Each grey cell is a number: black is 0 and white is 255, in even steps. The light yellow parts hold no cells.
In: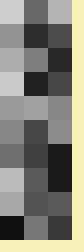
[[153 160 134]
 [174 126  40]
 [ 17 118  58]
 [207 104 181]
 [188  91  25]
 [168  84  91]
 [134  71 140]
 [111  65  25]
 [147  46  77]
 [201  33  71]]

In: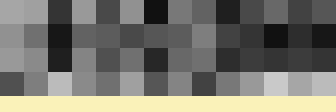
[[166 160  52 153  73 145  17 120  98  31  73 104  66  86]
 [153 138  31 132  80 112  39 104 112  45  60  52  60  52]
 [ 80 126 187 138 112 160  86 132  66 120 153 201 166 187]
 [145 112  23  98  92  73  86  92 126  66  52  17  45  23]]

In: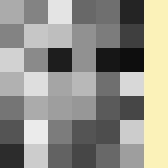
[[ 84 235 124  84  77 204]
 [177 222 165 184 111 216]
 [ 44 204  98  70 104 158]
 [131 198 190 145 124  63]
 [117 171 158 151  90  70]
 [210 138  29 145  22  14]
 [171 131 228 104 111  36]]

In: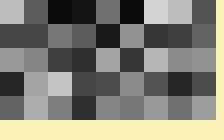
[[ 99 173 126  47 132 120 152 112 158]
 [ 39 165 195  71  77 139  85  39  77]
 [152 132  63  47 165  55 180 139 146]
 [187  91  11  19 112  11 210 187  85]
 [ 71  71 120  91  25 146  55  63  99]]

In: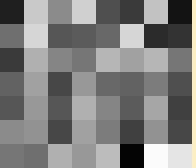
[[111 214  85  91 105 214  43  50]
 [ 30 200 138 207  79  58 194  18]
 [ 58 173 131 119 181 159 181 119]
 [ 99 159  71 152 105  99 125  79]
 [ 85 152  85 173 131  91 165  64]
 [138 144  71 159 125  64 144  71]
 [119 111 173 152 187   4 250 227]]

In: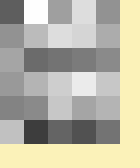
[[ 94 254 159 221 146]
 [146 187 221 213 172]
 [153 180 206 235 199]
 [131 138 199 165 180]
 [165 107 115 123 138]
 [193  61 100  81 115]]

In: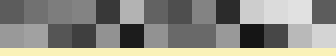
[[153 161  85  63 146  28 146 105 105 153  21  71 185 212]
 [ 92 113 125 131  56 179  98  78 131  43 205 219 225  92]]

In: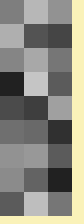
[[ 33 197  91]
 [ 91 190 118]
 [126 183 146]
 [133 168 118]
 [146 152  91]
 [111 105  48]
 [139  99  33]
 [175  83  69]
 [ 75  62 160]]
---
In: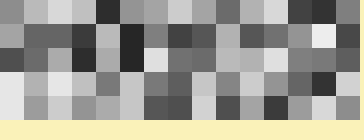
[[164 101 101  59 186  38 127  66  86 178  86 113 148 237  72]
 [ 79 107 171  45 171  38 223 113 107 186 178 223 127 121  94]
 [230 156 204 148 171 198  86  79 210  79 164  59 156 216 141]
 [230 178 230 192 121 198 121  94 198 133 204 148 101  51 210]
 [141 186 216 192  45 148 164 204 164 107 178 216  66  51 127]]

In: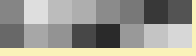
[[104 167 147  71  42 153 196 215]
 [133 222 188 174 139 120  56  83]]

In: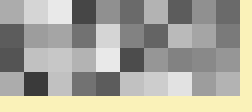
[[172  58 193 114  92 193 205 226 157 179]
 [ 92 157 165 114 213 130 100 186 165 122]
 [ 84 193 199 179 233  76 150 130 137 150]
 [172 213 233  70 144 106 179  92 144 106]]

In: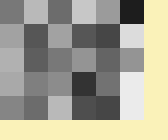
[[162  86 162  86  70 220]
 [177  94 120 148 100 148]
 [133 108 185  78  70 235]
 [169 127 140  51 114 235]
 [120 185 108 199 155  29]]

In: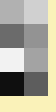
[[ 15  93]
 [107 147]
 [242 163]
 [177 208]]

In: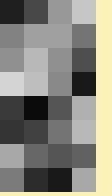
[[ 58  11  85 176]
 [123  44  25 168]
 [ 52  65 116 184]
 [ 31  72 152 198]
 [168 103  85  97]
 [130 160 160 116]
 [144 184 144  78]
 [212 190 137  25]]

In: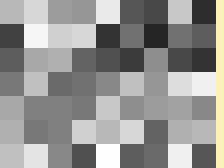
[[176 120 128 208 184 215  99 176 184]
 [168 128 128 120 200 142 156 162 136]
 [ 93 168 176  99  80  59 142  72  51]
 [120 192 106 113 136 192 150 221 240]
 [184 215 156 150 234  86  72 200  45]
 [192 228 136  80 254  93 106 240  86]
 [ 65 246 208 215  51 113  37 113  93]]
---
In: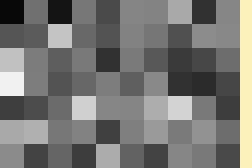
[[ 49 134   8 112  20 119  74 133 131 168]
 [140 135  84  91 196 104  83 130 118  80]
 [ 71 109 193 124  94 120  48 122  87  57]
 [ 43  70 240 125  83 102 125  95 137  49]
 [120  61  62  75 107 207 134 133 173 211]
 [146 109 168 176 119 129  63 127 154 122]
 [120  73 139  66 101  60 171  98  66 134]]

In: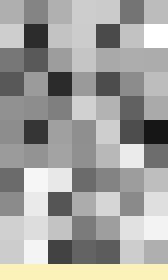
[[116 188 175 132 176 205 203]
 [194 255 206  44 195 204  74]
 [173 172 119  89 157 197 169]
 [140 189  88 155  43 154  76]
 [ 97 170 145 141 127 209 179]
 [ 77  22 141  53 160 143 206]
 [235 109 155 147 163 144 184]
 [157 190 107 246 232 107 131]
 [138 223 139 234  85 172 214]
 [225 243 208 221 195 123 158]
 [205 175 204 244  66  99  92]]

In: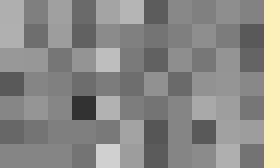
[[141 130 174 127 159 106 164 180  92 135 128]
 [123  89 176 110 156  97 139 128 116 127 142]
 [147  99 152 150 117 148 189 122  96 142 119]
 [149 136  89 132 128 108 124 110 145 106 146]
 [158 117 134 149 134  50 178 125 116 132 168]
 [161 156 102 116 126 126 121 163  86 132  89]
 [175 115 133 132 132 116 208 156  91 132 139]]

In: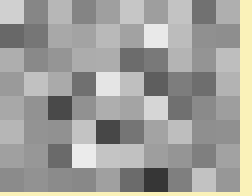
[[113 175 208 134 183 132 159 198 158 195]
 [144 142 104 118 168 163 185 162 233 188]
 [148 190 174 137 149 172 173 108 121 180]
 [110 179 154 193 170 112 229 191  94 125]
 [138 158 168 146  73 145 174 164 214 112]
 [143 144 182 147 145 195  71 117 163 190]
 [127 162 160 151 106 235 196 193 158 149]
 [194 151 139 146 139 136 160 107  54 127]]

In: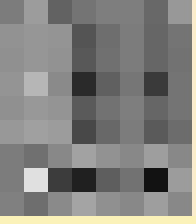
[[104 151 125 155  99 116 126 126]
 [102 116 145 149 147  85 111 125]
 [102 114 144 150 146  88 113 125]
 [ 59 116 147 181 137  43  96 118]
 [103 116 144 151 147  91 114 127]
 [ 90 108 152 159 156  72 104 124]
 [158 135 125 112 136 161 145 136]
 [ 19 156 125 224  61  33  94 115]
 [158 135 128 111 138 164 143 136]]

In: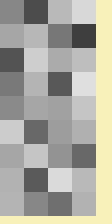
[[184 216 134  76]
 [118  62 166 183]
 [171 190  82 207]
 [ 88 223 122 181]
 [162 196 137 165]
 [156 175 205 104]
 [146 105 165 197]
 [217 185 178  90]
 [111 177 180 135]]

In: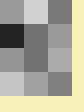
[[208 121 155]
 [114 154  35]
 [114 170 150]
 [162 127 197]]
